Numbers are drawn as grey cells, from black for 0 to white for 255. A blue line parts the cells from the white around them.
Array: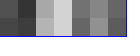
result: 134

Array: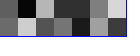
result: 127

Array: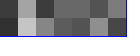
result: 83

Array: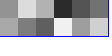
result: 84

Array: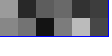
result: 50

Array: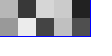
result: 203

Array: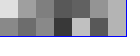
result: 148

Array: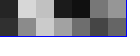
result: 119
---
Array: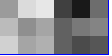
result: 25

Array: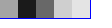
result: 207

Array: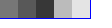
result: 187

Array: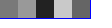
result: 201

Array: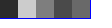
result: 74

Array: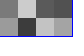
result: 90

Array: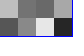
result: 105
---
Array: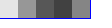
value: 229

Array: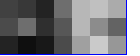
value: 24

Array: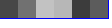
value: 113

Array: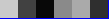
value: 65

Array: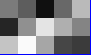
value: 196

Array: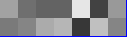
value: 171
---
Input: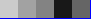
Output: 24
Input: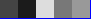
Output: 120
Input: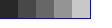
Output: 148
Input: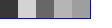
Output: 181
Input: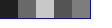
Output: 84
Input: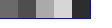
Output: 214
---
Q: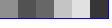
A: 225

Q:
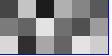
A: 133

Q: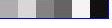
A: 243

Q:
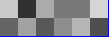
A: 121

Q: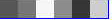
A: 54

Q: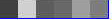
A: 158

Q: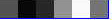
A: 249

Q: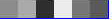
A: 119

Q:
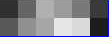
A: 121
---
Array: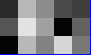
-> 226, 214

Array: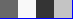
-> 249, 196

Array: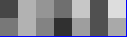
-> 221, 199

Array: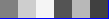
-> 245, 206

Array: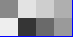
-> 238, 227

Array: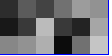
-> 197, 187
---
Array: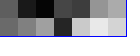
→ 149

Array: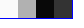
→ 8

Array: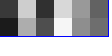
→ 153

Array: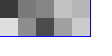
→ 194

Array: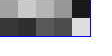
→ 150

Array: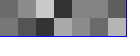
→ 131
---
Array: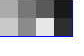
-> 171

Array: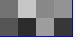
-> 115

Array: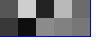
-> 86

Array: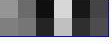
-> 149

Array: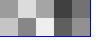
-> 156

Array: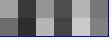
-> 161

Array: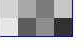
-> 210
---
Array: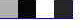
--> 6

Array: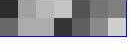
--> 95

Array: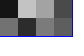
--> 44

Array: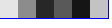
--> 89

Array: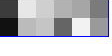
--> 101

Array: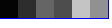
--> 77
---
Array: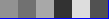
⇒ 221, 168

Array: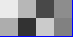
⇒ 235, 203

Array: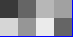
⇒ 235, 214

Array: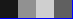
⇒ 207, 145

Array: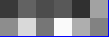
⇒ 250, 217

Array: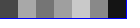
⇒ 201, 168

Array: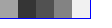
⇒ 241, 163
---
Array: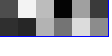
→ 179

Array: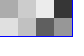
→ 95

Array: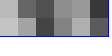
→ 68

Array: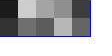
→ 92

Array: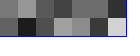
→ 79

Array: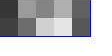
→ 208

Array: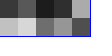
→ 110

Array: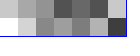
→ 136
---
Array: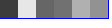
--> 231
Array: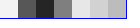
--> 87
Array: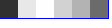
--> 232
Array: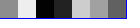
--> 238
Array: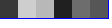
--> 206
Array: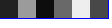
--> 155
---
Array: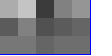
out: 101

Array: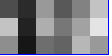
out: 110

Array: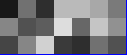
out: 209

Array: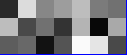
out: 18

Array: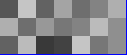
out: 57

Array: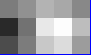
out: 200

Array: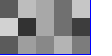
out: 136
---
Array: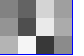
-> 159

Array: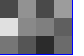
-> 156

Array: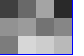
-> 41

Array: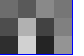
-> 118

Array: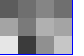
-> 111

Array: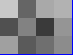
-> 178

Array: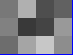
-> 97

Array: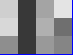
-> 228

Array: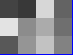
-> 99
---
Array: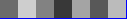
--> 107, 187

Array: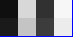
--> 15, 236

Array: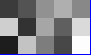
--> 59, 253

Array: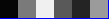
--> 5, 155

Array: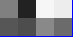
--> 128, 107

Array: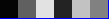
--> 4, 129
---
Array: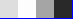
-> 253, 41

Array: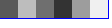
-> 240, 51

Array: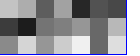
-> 240, 28

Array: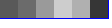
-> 205, 54

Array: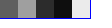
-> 235, 14

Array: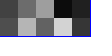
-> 211, 12
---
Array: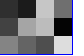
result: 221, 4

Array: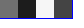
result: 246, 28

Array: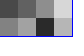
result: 215, 42

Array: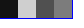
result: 207, 18

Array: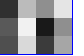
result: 241, 25

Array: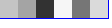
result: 246, 50

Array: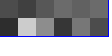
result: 204, 45

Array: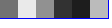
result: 234, 29

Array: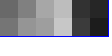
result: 199, 28
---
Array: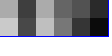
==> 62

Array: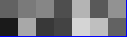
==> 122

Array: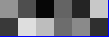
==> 78

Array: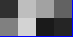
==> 190

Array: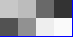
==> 188

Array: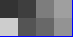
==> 62

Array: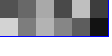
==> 104

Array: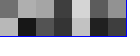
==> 175
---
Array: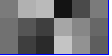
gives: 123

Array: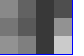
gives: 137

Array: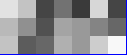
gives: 226

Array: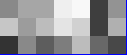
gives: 137

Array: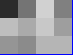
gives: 43

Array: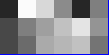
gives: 38

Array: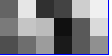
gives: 100

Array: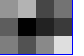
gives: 149
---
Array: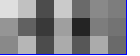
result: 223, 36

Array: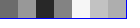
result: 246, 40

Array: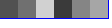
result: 209, 58

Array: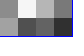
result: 246, 48

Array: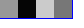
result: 203, 5

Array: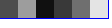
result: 228, 16

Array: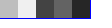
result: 240, 38
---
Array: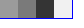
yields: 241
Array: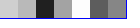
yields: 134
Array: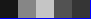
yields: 53
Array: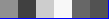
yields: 82
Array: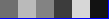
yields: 18
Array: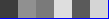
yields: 213
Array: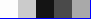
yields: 169
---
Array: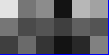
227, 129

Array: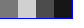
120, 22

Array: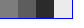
125, 235

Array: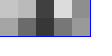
197, 153

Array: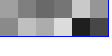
160, 71

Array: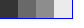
52, 235

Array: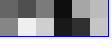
101, 197
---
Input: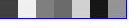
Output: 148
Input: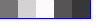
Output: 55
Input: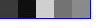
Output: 138
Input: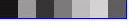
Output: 94
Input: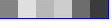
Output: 59
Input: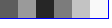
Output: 249
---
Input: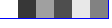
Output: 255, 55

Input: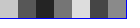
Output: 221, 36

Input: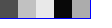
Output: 233, 8

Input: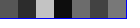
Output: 195, 13

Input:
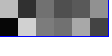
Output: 209, 6

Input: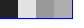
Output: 226, 34

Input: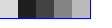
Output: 219, 31

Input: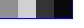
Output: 208, 10

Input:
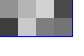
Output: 210, 61
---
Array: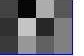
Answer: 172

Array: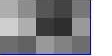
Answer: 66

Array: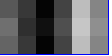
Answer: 189

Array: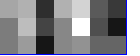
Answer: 90

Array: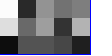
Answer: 114

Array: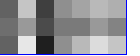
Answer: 185

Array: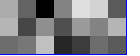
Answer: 211
